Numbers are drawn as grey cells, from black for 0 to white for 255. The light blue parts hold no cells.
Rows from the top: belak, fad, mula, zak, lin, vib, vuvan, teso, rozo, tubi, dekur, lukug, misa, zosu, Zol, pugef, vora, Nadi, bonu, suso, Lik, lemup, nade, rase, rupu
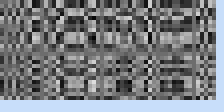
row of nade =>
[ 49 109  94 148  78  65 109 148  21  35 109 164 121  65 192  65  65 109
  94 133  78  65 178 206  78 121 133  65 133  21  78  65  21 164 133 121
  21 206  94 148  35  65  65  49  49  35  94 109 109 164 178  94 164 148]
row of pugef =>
[ 49 121  78 148  78  65 109 148  21  35 109 164 121  78 192  65  78 109
  94 133  78  65 178 206  94 121 133  78 133  21  78  65  21 148 133 121
  21 206  94 148  35  65  65  49  65  35  94 109 109 164 164  94 148 148]
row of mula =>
[ 78 121  78 133  65 164  94  49 178 164 121  65 133 164  49  49 148 178
 164 133 178 109  78  49 148 109 148 178 121 164  94  78 148  65 133 148
 178  35 148  94 164 133 164 109 109 148 164 164 121 164  49 148  35  78]

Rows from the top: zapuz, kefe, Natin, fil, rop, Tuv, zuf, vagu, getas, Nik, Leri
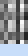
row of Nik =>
[ 91 160  91 120  78 120  34]
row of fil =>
[ 91 132 120 144  78 160  48]
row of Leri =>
[160  78 214 200  48 246 120]
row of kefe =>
[160  78 230 200  63 246 132]
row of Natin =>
[144 104 187 175  63 214 104]

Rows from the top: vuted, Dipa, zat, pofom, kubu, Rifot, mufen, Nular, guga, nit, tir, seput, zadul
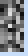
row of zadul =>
[ 88 100 209 127 100  44]
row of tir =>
[156 127  58  74 168 127]
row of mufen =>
[ 74  58 222  88 100 100]
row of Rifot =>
[182 100  88  30 195 115]
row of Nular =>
[127 100  16  30 100 182]

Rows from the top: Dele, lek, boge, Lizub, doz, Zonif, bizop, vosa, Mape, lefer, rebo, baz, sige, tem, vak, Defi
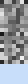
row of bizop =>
[138 125 125 109 138 125 125]
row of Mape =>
[ 24 125  79  95 195  66 210]
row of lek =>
[ 95 109 109 138 153 109 153]
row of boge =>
[195 125 109 180  79 109 168]

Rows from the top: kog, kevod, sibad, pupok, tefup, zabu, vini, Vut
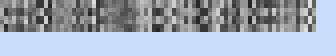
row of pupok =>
[178  54  96 123  80  68 123  80 111 137 191  68  80 123 137 149 137 137
  96  96  80 137  38 111  68 163 137 111 111 123  80  80 111  96 111 178
 111 191  68  54  80 163 191  80 111 149 149 163 163 111  54  54 137 178
 206  80  68 123 111  54 178 163 137  80 111 163 178  80 191  96 178 123
 137 137  96 191 206  80 178]
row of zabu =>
[111 178 149 178  96 111 206  80 137  54  54 206  54 137 111 111 149 123
 163  80 163 123 123 206  54  80  96 123  96  96  96 111 137 111 163 178
 163 178 123 178 149  96 149 206 149 178  68 163  80  38 123 137  80 163
 137 178  96 149  54  96 123 163  38 191  68  96  68  68  96  96 149 111
 149 163  68 149  96 221  96]
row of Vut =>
[178  54 123 111  80  68 123  96  96 137 191  80  96 149 123 149 123 149
  96 111  80 137  54 137  68 178 123 149 123 123 123  80  68  96 137 178
 111 191  54  38  80 163 178  68 111 163 149 178 149 123  54  54 111 163
 206  80  80 123 123  68 191 149 123  80 111 149 178  96 191 123 191 149
 163 149  96 191 221  80 163]

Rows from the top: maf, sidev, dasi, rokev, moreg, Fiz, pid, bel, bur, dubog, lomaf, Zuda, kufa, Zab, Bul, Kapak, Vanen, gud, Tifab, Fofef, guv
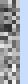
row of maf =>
[150 150 218  77 206]
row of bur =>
[190 218 122  92 150]
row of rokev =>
[137 178 178  64 206]

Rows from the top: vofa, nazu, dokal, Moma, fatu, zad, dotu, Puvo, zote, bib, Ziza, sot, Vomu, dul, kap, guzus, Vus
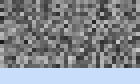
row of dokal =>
[ 49 103 144  63  75  63 118 144  75 172 103  63  88 157 157 144 118 118
 103 172 118 157 131 157 103  49  63 131 172 157 118 118 118  63 172]
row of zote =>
[184 131 157 144 118 103 103 144  63 103 103  63 118 118 118  88 144 144
 131 144 184  88  75  88 144  88 144  88  88 103 103 103 118 144 184]
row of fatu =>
[ 36  88 103  88 118 103  63 172  88 157 103  75 131 144 144 118  88  88
 131 144 118 131 118 172 103  49  63 103 118 184 103 118  75  75 144]
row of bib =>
[172 144  75 103 157  88 157 131 157  63 103 172  75  63 131  63  49  88
 118 118 118 172  88 144 157 157  75 118  88 103 157 103 184  63  63]

